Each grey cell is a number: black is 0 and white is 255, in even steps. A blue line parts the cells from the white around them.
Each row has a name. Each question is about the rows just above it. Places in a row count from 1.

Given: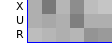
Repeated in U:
[175]
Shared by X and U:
[175]
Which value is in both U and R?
[175]
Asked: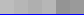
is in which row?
R
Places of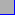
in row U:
1 3 5 6
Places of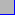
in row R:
2 4

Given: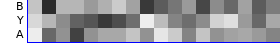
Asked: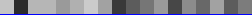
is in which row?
B
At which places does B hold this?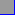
5 12
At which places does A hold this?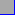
6 7 16
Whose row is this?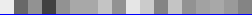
A

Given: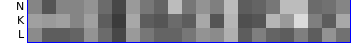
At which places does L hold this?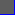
2 3 16 19 21
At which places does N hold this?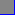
1 3 4 23
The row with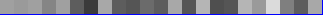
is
K
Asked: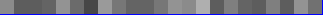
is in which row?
L

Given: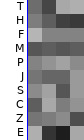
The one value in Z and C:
[125]
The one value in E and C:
[168]
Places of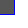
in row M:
1 3
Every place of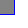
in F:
2 3 4
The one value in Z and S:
[139]
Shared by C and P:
[147]

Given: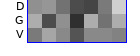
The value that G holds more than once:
[173]
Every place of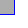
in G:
1 5 7
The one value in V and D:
[122]
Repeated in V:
[137]
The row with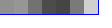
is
D
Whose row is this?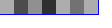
G

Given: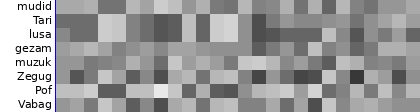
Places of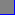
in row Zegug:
14
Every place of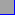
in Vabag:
2 5 18
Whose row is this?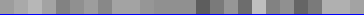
gezam
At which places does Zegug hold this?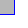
10 12

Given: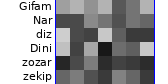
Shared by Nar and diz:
[74]
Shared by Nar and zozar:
[74]
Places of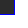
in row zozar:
4 7
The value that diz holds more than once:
[58]
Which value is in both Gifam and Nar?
[116]
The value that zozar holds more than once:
[44]
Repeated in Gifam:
[179]

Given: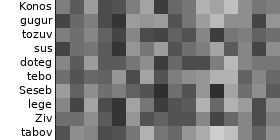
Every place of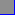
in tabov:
2 16
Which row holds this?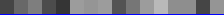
gugur
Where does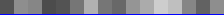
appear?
tabov

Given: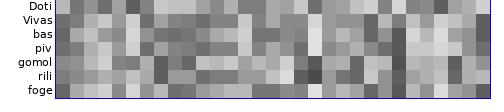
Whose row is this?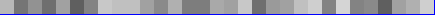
Doti
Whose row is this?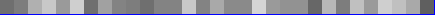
Vivas
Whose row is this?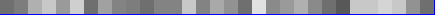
piv

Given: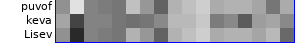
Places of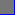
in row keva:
5 7
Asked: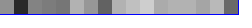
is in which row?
Lisev
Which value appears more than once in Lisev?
[178]
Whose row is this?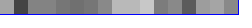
keva

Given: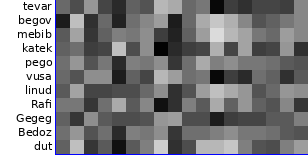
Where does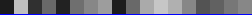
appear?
begov
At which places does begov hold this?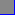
7 14 18

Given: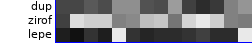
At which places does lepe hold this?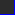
8 9 12 13
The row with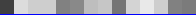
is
zirof
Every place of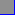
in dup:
5 6
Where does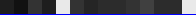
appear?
lepe

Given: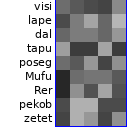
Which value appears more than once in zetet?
[68]
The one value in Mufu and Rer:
[39]
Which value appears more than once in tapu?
[60]
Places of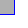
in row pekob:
2 3

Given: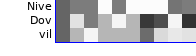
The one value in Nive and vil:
[101]
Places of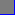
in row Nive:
2 3 5 10
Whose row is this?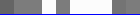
Nive
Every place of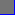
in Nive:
9
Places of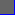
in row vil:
1
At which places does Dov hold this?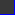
7
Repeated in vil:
[182]

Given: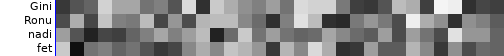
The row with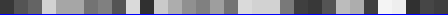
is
Gini
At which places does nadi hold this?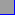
1 10 16 24 26
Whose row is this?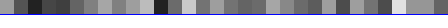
nadi

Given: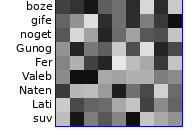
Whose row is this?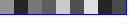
Gunog
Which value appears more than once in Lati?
[100]

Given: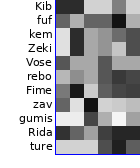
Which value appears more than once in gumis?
[237]
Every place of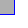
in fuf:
2 6
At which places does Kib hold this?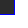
1 2
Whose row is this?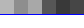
rebo
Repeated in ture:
[210]
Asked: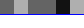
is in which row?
fuf
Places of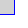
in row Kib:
3 4 6

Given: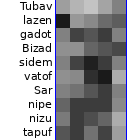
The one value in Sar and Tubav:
[129]
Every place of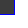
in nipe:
2 3 4
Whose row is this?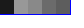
lazen
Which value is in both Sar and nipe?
[60]

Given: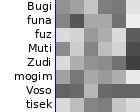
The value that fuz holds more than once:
[219]
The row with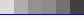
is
Zudi
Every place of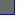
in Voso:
2 4
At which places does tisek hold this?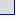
1 6

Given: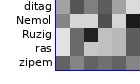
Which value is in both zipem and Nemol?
[133]
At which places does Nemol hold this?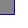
1
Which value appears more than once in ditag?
[162]
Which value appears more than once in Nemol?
[213]
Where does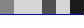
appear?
Nemol
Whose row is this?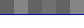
zipem
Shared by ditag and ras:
[93]

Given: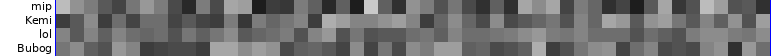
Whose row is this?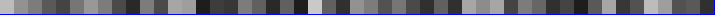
mip
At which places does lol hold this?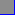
13 34 47 48 51
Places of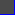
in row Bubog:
9 10 17 25 32 44 46
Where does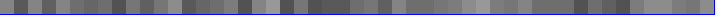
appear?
lol
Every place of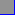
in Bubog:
16 40 48

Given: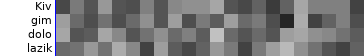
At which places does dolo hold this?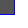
2 6 14 16
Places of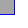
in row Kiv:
12 18
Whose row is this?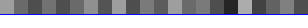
gim
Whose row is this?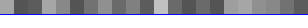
dolo

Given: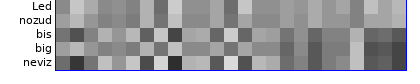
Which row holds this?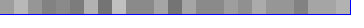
nozud
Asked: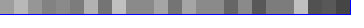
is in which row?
big

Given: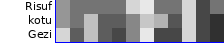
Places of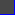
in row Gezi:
5 8 9 11
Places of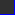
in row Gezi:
12
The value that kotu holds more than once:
[93]
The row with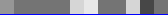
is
Risuf
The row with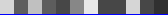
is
Gezi
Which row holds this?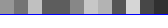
kotu

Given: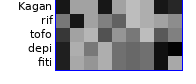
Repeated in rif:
[162]
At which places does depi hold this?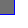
5 7
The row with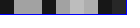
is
Kagan
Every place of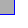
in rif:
7
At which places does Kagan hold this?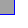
2 3 5

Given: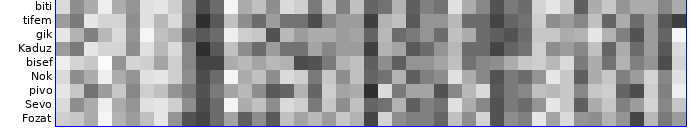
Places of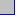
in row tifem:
13 25 39
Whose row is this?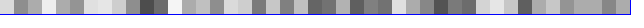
biti

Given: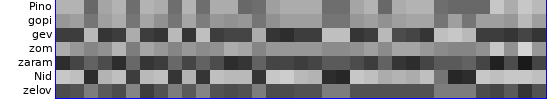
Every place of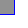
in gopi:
8 13 16 24
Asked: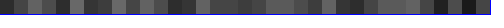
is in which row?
zaram
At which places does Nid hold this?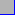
4 10 19 25
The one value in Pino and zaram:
[104]
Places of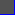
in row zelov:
2 8 12 14 18 19 22 23 24 25 26 27 35
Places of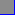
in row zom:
11 20 21 24 28

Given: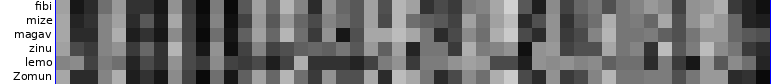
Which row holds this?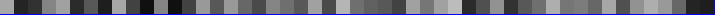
mize
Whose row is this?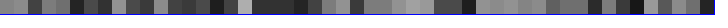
lemo
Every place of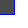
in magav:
29 34 38

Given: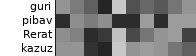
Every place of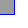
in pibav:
7 9 10
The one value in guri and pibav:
[123]
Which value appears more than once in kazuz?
[148]
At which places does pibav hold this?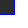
1 5 6 8
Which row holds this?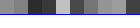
Rerat
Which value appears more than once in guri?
[148]
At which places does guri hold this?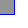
1 10

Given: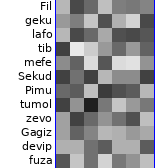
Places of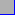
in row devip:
1 2 5 6
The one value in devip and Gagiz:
[176]
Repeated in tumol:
[120]
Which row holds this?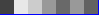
tib
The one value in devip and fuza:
[113]
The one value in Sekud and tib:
[65]
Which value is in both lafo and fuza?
[86]

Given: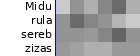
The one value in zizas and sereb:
[153]
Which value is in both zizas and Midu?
[175]
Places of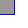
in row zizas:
1 5 6
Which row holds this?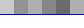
Midu
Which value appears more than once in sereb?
[147]

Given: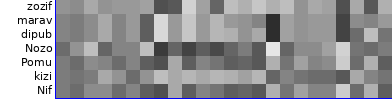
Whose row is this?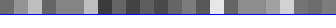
Nozo
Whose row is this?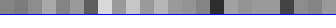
marav

